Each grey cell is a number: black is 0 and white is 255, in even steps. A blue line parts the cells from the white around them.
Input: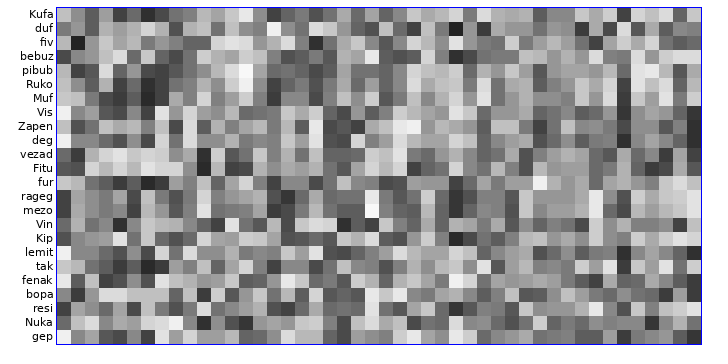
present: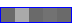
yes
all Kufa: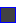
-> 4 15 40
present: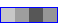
yes

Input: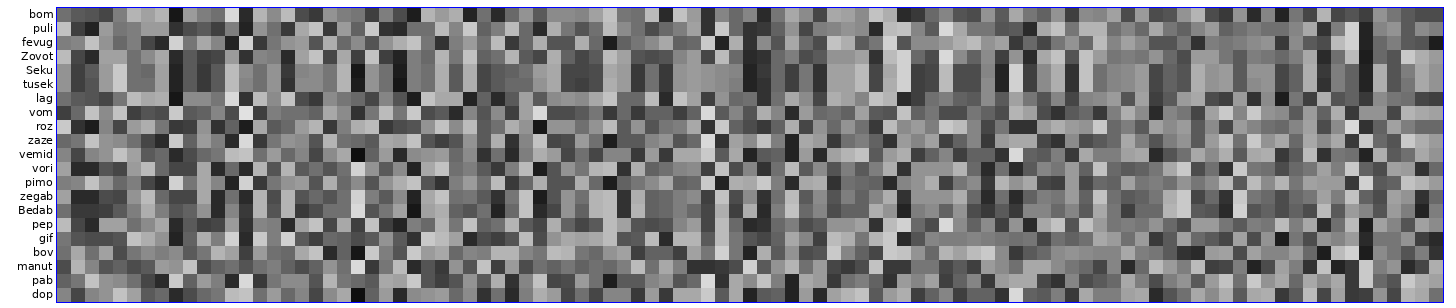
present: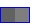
yes
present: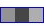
no
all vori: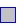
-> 27 47 74
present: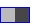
yes
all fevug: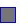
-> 9 15 26 41 58 71 80 83
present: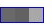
no

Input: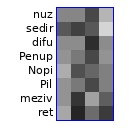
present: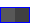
yes
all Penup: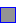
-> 0 3
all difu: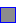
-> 0 1 3

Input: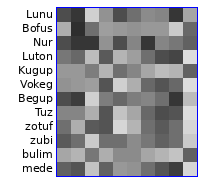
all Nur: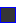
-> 1 2 6
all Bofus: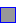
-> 4 6 7
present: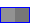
no
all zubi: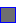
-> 1 3 4 8
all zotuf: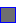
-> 0 6 8

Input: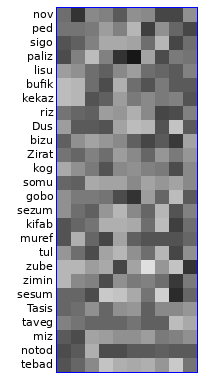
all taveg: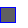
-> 6 7
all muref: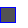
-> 0 6 7 8
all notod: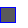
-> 1 5 6 8 9

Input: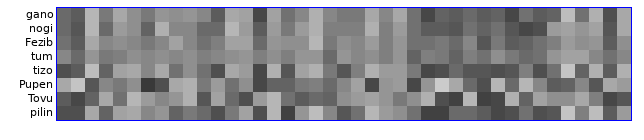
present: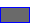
yes
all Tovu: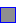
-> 20 25 35 36
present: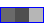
yes
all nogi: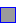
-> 4 13 15 17 24 35
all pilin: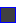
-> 16 26 27

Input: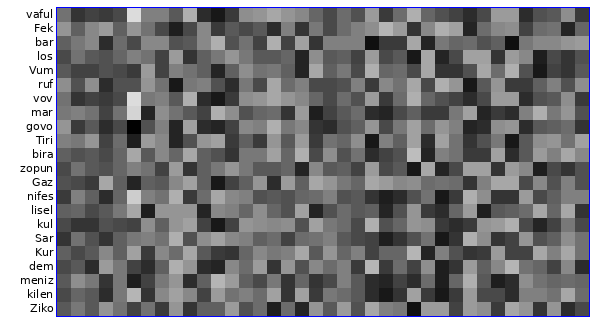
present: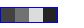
no
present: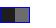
yes
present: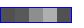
no
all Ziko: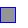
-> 3 8 18 33 35

